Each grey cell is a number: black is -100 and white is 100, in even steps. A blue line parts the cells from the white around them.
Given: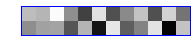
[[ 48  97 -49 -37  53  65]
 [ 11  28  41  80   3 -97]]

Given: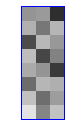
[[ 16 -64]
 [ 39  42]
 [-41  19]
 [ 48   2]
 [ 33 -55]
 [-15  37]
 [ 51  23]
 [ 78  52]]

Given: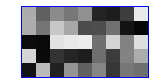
[[ 35   9  13 -77  83]
 [ 36  56 -40 -11 -95]
 [-91  77  85  67  74]
 [ 67 -60 -77 -53  35]
 [-85 -74 -25 -58 -13]]

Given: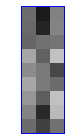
[[-15   1]
 [-18   3]
 [-21  -9]
 [ 30  51]
 [ 10 -44]
 [ 30 -15]
 [ 18  51]
 [  3  46]
 [-15 -11]]

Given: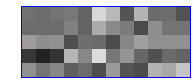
[[-11 -10 -22  45  41 -15]
 [-15 -15 -22   8 -41 -10]
 [ 22  13 -14 -41  25  13]
 [-57 -59   6  -7 -19 -17]
 [ 13   6 -15  21 -40  32]]

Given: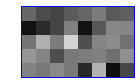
[[-19 -47 -20 -30]
 [-86 -46 -85   5]
 [ -9  -3 -38  10]
 [ 18 -39  -2 -12]
 [  3   8 -69 -88]]
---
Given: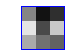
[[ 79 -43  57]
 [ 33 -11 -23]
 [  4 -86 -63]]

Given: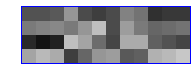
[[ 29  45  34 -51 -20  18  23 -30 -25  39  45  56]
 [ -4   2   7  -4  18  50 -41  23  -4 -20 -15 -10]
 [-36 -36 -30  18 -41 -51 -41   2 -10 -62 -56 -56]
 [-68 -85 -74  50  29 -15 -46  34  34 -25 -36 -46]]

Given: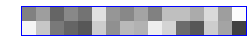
[[ 92  56  -5 -21 -32  61  13  45  40  87  66 -15 -32  61  29 -49]
 [  1  24 -21   7 -10  76  18   7  29   1  50  50  34  71  24  97]]

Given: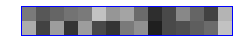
[[ 35 -48  23 -59  23 -43 -59  -4  13 -76 -43 -38 -26 -16  52]
 [ -4 -32 -21 -10  -4  52  18  29 -16 -64 -43   7 -21 -48  41]]

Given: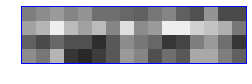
[[ 26  42  87  47  26  47   4  75  10  21  87  87  64  53  37  -7]
 [ 10  -7  42 -58 -69 -52 -31  21   4 -37 -13 -31  32  32  -1 -25]
 [ -1  10  21   4  16 -13 -13 -19 -25  -7   4 -25 -37  16 -42 -42]
 [-25 -42 -19 -37 -37 -64 -31  10  -7 -19 -58 -47  -1  21 -13 -58]]

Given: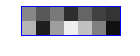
[[ 41 -76  24  87  51   0 -87]
 [  6 -31  -5 -64 -21 -49 -59]]

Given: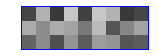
[[ 34  10  34  28  -6  46 -33   5  28]
 [-22  10 -38  16 -28  22  16 -33 -28]
 [-44  40 -55  56 -49  56  40 -55 -44]]

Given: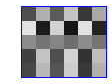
[[ 77 -78  65 -83  77 -72]
 [ 10  -8   4 -13  10  -8]
 [-39  38 -28  54 -55  32]
 [-44  44 -33  60 -55  38]
 [-49  54 -39  65 -61  49]]
